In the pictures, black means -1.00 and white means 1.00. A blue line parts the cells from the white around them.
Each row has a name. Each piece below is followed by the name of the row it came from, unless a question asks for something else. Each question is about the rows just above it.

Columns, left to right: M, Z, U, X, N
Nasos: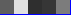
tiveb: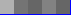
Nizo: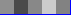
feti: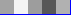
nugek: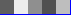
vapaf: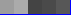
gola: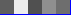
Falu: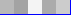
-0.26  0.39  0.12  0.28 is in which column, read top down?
M
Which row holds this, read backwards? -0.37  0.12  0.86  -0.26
nugek
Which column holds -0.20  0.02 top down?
N
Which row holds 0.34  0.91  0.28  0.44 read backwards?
Falu
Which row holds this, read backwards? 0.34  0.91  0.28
Falu
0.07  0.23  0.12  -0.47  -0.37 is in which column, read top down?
U

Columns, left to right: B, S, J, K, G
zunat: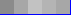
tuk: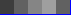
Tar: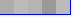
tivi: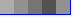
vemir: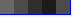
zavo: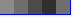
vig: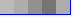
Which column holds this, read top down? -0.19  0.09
B
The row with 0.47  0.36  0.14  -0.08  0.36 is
vig
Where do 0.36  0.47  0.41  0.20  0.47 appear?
Tar
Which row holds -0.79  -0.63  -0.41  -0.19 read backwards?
vemir

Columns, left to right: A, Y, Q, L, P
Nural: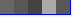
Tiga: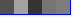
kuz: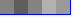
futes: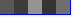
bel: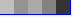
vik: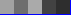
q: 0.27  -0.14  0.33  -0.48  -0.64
vik
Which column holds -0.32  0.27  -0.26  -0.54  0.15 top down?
Y
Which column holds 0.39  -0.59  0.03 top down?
L
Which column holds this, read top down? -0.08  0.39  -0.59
L
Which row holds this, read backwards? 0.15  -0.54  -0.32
futes

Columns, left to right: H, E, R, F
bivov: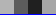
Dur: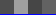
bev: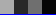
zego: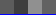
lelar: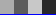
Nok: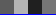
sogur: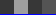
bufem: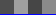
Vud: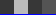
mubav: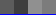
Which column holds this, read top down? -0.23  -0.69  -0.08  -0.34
F
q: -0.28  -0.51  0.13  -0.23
zego
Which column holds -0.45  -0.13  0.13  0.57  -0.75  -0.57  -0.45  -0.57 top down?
R
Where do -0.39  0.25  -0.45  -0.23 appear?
Dur
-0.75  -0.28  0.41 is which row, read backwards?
bivov

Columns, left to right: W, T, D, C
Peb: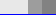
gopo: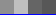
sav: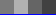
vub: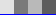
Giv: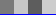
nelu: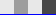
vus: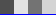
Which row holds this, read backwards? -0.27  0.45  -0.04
vub
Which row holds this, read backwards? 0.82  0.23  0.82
nelu
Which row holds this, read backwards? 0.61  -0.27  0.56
Giv
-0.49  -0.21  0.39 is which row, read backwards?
sav

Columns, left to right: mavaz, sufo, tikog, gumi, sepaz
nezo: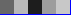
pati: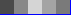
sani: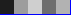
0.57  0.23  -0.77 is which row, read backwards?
nezo
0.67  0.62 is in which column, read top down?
tikog

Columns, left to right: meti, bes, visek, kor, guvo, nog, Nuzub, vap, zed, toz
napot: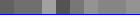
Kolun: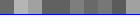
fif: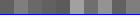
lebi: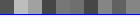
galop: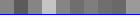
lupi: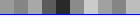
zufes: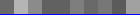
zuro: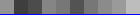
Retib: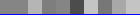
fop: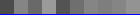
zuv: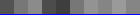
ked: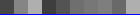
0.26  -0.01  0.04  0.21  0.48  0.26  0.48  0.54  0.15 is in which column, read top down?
toz
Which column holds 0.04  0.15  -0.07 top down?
Nuzub
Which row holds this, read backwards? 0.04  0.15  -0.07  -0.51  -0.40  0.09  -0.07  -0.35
zuv
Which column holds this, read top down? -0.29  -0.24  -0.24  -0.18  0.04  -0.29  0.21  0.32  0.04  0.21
zed
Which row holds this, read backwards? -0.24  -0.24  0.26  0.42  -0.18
Kolun
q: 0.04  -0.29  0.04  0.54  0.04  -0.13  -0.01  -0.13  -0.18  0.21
galop
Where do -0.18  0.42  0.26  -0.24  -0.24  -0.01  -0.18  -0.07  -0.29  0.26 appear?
Kolun

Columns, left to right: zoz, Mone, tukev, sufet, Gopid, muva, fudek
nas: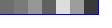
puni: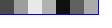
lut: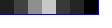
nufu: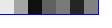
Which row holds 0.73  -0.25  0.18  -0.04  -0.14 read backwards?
nas
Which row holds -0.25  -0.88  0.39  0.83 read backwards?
puni

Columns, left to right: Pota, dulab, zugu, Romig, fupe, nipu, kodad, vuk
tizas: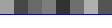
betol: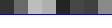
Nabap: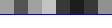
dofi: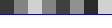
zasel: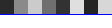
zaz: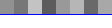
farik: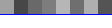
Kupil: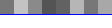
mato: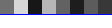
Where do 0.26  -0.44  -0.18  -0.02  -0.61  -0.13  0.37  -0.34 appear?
tizas
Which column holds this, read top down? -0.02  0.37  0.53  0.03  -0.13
Romig
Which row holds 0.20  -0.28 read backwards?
zaz

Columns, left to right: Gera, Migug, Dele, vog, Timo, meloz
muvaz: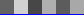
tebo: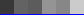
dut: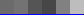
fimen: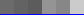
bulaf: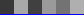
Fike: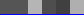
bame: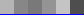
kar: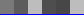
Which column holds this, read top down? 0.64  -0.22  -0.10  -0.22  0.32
Migug
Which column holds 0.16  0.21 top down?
vog
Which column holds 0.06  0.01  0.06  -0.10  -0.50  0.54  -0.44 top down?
Timo

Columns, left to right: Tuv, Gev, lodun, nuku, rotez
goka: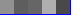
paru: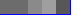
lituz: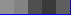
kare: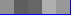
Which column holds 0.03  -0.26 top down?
Gev
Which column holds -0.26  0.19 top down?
rotez
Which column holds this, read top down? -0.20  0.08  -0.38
lodun
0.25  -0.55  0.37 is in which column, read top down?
nuku
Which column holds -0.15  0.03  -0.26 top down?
Gev
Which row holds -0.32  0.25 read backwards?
paru

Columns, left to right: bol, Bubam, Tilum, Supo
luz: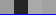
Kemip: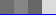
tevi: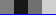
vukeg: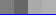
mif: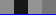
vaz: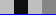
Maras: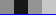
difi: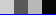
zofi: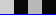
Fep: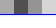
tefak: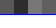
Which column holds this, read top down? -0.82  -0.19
Bubam
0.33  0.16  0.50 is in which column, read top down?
Tilum
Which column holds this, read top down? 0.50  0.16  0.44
Tilum

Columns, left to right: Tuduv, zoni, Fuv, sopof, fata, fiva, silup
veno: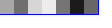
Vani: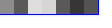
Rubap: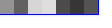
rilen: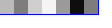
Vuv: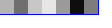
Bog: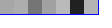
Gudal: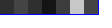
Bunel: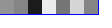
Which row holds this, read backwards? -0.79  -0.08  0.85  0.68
veno
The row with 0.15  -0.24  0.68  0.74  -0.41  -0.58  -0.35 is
Rubap

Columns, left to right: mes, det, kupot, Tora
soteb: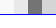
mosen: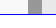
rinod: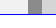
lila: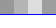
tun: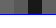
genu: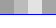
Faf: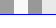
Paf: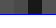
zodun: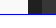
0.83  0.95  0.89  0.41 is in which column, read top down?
det
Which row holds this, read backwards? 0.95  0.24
Faf

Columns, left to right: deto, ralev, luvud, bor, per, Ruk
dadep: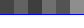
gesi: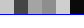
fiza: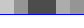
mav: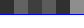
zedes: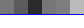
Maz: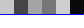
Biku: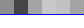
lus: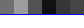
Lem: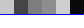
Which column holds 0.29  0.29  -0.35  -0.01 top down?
luvud
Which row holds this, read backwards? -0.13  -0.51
dadep
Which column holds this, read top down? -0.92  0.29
Ruk
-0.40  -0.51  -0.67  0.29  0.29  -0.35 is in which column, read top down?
luvud
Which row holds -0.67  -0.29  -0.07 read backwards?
zedes
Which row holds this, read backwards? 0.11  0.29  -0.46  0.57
gesi

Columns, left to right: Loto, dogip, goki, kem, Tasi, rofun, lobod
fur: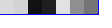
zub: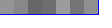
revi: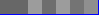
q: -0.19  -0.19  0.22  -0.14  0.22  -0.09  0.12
revi
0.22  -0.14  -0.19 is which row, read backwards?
zub
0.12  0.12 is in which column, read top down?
lobod
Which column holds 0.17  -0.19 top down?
Loto
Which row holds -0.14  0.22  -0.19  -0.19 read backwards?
revi

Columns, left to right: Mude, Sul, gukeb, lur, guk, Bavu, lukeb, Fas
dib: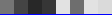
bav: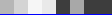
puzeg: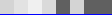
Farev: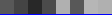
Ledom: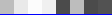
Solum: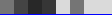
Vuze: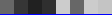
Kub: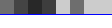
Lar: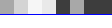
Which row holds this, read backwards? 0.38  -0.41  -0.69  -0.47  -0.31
Farev
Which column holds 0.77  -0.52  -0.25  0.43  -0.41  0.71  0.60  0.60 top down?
lukeb
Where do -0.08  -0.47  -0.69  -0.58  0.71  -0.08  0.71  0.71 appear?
Solum
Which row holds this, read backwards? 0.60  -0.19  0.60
Vuze
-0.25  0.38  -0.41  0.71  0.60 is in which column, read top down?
guk
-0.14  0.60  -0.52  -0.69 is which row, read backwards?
Kub

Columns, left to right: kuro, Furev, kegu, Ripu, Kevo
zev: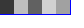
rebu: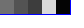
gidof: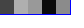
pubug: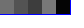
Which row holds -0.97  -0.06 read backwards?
pubug
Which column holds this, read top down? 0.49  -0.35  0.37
Furev
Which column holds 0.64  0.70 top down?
Ripu
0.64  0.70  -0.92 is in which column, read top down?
Ripu

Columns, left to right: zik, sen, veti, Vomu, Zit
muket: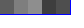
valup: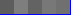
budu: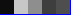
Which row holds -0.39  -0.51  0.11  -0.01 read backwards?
muket
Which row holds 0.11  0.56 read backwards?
budu
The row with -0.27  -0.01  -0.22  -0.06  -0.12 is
valup
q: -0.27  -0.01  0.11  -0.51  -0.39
muket

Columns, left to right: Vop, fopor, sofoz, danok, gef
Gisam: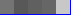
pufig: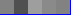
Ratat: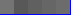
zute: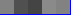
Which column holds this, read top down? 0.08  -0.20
danok
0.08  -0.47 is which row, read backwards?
zute
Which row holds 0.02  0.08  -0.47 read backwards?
zute

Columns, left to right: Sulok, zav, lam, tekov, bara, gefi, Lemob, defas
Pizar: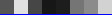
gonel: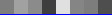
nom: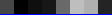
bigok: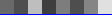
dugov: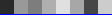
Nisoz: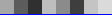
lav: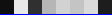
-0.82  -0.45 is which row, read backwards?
Pizar
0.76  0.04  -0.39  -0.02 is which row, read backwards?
bigok
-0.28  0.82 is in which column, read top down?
zav
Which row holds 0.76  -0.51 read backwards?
gonel
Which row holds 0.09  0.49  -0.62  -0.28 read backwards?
Nisoz
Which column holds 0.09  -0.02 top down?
Lemob
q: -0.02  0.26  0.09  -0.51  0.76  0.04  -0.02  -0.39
gonel

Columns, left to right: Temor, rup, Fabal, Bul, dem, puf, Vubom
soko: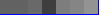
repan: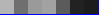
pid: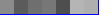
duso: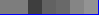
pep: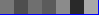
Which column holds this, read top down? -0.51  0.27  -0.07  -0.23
Bul
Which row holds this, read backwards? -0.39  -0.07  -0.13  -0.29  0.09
pid
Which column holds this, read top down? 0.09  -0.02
Temor
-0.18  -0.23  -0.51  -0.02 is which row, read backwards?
duso

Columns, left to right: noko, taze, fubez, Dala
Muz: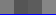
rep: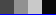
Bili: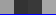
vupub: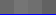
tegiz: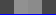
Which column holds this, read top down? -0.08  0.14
taze
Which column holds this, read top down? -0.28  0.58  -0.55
fubez
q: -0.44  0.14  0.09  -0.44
tegiz

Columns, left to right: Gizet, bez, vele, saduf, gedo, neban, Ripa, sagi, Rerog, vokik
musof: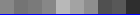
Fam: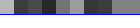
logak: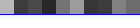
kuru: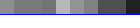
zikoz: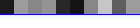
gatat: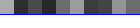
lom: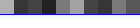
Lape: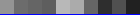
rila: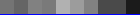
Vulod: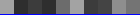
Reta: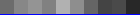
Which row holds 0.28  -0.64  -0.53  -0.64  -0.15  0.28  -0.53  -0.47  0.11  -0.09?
Vulod
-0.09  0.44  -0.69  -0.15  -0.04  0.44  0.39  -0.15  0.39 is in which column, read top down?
gedo
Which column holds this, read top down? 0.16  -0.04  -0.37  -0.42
Rerog

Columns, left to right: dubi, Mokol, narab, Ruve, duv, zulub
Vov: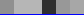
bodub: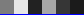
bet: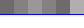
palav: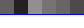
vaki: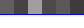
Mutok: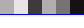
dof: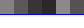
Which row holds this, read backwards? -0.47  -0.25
vaki
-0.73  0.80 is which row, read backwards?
bodub
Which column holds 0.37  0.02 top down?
dubi
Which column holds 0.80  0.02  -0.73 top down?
Mokol
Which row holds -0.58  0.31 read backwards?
bodub

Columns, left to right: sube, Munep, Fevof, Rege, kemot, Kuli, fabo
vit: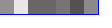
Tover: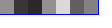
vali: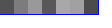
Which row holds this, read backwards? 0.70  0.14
Tover
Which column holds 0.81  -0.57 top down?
Munep
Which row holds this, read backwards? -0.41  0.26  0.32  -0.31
vali

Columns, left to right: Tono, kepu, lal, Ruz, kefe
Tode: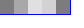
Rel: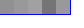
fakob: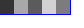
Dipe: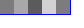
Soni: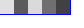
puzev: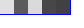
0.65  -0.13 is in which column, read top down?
Ruz
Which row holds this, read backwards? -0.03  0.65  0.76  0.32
Tode

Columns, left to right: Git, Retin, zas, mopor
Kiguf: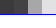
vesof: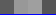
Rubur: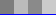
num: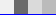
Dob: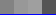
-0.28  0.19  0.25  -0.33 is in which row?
vesof
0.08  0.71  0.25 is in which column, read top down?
zas
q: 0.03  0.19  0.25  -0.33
Dob

